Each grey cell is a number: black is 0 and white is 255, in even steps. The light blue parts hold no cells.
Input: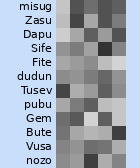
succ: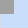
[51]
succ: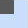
[211]
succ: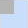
[173]
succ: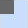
[147]

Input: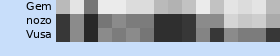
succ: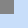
[55]
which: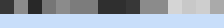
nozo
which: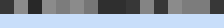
Vusa

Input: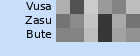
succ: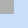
[82]
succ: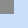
[196]
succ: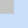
[54]
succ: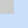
[154]
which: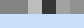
Bute
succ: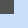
[203]

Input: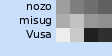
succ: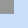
[143]
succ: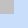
[151]
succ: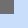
[96]
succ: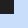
[47]

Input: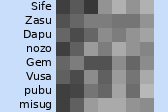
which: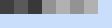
Sife
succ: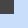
[117]
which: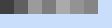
nozo
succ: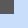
[56]
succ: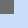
[184]
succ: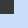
[147]
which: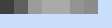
misug

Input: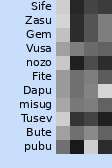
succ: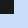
[206]
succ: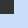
[68]
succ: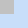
[44]
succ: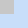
[32]
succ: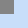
[213]
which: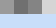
Dapu
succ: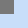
[126]

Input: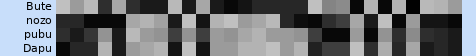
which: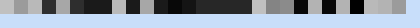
Bute
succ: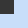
[147]
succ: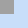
[26]
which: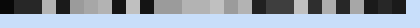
Dapu
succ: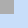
[39]
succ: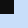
[8]
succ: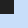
[62]

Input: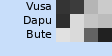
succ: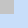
[188]
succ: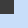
[181]
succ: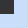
[60]
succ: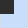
[218]
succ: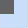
[33]

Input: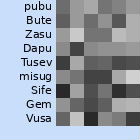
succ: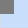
[61]
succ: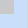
[116]
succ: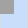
[79]

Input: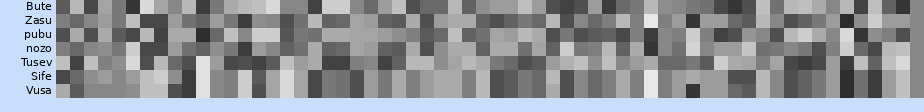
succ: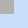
[191]
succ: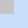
[113]
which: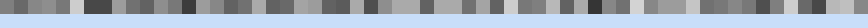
nozo
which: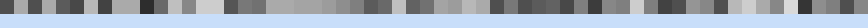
pubu
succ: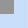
[135]
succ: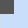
[120]

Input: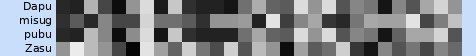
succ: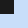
[199]
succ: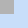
[70]
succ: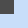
[206]
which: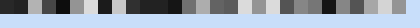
Dapu
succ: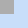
[99]
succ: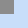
[219]
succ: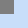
[193]

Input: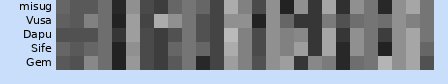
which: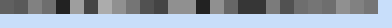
Vusa
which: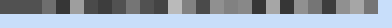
Dapu
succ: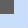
[89]
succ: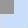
[74]
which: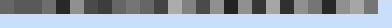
misug
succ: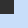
[144]

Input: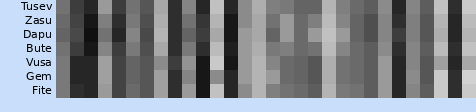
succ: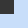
[180]
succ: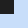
[154]
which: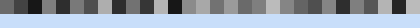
Zasu
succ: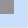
[23]

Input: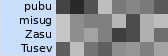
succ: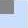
[122]
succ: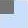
[95]
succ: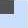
[190]
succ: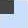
[41]
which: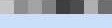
Zasu
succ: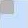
[76]

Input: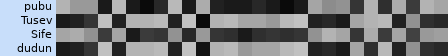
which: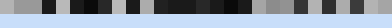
pubu
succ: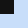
[179]

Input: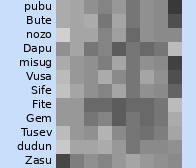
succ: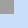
[105]
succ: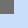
[126]
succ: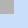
[138]

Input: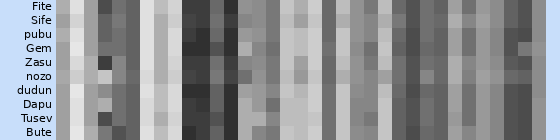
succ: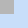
[205]
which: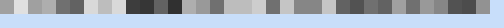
Dapu
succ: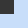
[98]
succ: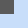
[82]
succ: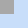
[205]
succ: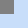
[160]

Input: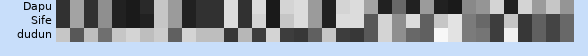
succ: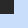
[198]
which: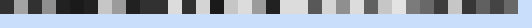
Sife
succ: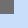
[198]
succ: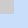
[96]

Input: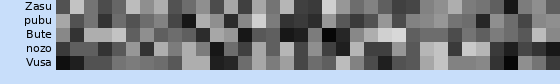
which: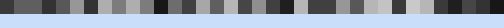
nozo
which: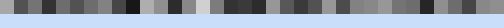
pubu
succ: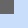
[188]
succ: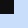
[31]
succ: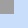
[70]

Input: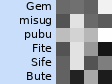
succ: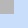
[254]
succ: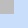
[211]
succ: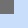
[98]
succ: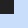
[168]

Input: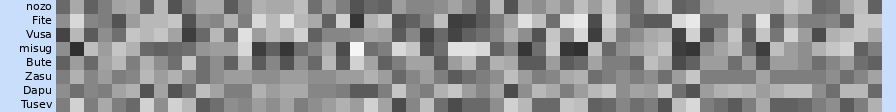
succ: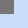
[209]
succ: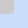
[54]
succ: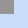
[157]

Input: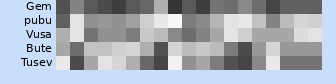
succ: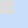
[227]
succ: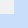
[145]
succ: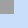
[207]

